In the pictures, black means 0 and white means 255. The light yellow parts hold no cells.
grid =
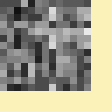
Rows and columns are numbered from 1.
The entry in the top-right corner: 75
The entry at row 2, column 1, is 89
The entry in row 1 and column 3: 75
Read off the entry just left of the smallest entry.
104
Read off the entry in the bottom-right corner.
129
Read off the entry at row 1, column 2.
75
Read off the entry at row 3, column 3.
33
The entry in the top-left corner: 75
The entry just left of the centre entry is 45
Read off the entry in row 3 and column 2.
75
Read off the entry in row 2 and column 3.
17
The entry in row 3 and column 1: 116
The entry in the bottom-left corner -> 156
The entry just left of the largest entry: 171
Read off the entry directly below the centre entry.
116
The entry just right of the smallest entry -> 60
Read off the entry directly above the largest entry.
60

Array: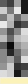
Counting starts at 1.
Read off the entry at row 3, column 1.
122
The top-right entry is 24
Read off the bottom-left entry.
220
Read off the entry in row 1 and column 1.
92
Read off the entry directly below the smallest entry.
38
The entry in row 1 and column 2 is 62
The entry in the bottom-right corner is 106
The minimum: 11
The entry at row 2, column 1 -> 205
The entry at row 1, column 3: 161
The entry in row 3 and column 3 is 106

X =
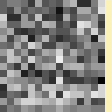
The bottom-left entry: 84
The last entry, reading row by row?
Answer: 125
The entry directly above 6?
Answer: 125
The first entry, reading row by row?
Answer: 99
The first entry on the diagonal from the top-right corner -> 211
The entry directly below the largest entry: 70
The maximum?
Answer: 237
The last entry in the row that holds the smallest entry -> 6
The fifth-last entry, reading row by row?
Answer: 125
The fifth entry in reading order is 58
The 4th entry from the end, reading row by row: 138
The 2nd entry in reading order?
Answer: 125
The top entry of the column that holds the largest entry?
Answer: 84
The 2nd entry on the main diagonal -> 70
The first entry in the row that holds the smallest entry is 181
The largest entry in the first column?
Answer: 211
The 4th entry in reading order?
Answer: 111
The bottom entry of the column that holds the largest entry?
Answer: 169
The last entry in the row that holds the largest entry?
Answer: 32
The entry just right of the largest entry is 138
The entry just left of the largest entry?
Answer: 125
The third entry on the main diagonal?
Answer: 46
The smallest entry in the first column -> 46
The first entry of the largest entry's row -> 99
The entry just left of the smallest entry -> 70

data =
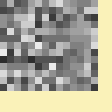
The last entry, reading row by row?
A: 59
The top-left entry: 99
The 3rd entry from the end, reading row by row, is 128
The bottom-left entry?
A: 71
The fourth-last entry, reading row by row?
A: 144
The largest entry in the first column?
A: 234
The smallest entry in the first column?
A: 45
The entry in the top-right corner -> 160
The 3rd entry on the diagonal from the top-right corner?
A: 160
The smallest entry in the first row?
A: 83
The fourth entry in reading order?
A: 99
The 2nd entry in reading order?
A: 175
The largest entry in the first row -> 218
